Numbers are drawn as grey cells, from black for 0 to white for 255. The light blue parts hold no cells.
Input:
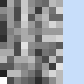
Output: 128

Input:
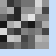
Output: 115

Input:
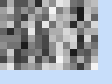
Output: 100

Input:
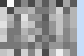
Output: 91

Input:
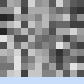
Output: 211

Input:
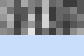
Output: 72

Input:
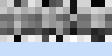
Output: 6

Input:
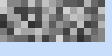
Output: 105
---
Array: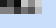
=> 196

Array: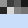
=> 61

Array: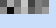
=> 66

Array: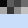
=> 93

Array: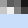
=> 92

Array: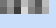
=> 146

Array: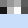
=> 152
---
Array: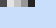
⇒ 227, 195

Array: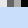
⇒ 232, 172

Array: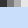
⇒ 231, 176

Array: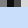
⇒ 216, 128

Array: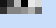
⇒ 233, 217

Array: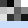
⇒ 254, 225
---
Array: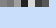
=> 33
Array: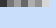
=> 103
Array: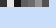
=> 95
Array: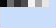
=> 78
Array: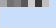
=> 89
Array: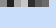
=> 199
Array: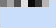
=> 224
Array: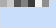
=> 129
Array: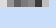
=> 122
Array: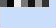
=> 119
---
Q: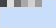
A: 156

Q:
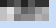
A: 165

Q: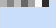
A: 45

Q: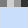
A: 51

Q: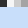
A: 164

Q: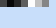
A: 133
